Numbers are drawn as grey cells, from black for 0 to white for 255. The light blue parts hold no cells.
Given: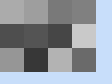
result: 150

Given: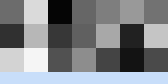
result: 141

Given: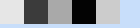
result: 59

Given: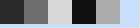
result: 111

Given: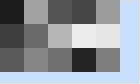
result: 134

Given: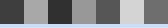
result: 152

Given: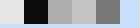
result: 12

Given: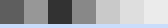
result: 136
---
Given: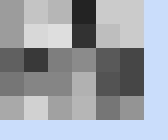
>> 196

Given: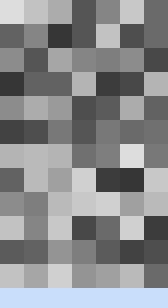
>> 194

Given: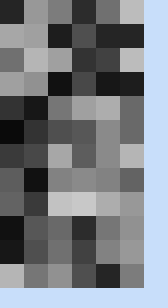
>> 152

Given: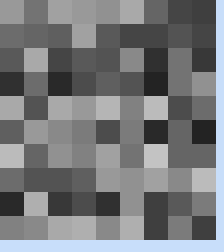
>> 115

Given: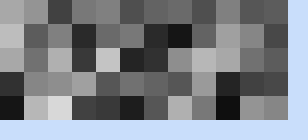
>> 148

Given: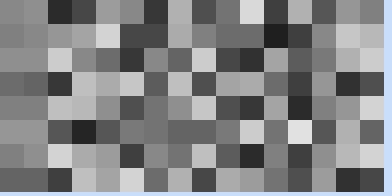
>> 143

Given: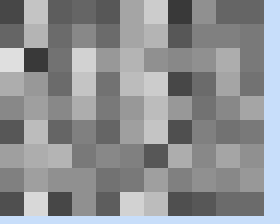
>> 196

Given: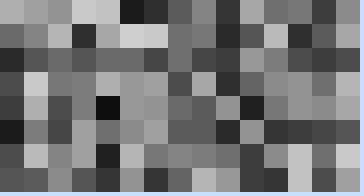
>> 159
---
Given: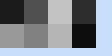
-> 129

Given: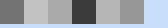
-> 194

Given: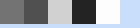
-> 80

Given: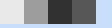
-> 157

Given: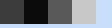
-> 11

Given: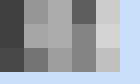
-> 116

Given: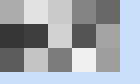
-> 195

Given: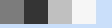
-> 52
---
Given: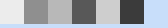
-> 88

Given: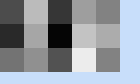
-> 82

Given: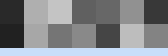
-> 69

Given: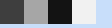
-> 166

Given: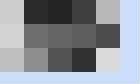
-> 82

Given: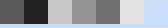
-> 148

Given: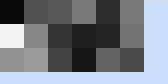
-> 23

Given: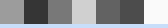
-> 98

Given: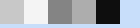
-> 132
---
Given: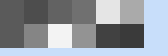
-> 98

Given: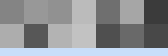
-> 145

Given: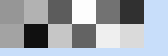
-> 92

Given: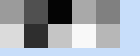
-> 4

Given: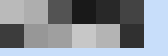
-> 83

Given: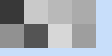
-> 185
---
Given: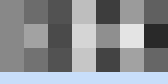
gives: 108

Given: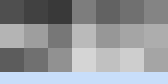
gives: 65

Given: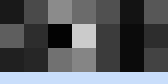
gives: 74

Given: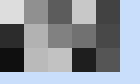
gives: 144

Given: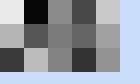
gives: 7

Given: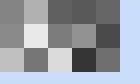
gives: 177

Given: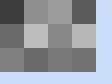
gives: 143

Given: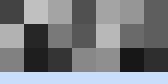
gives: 192
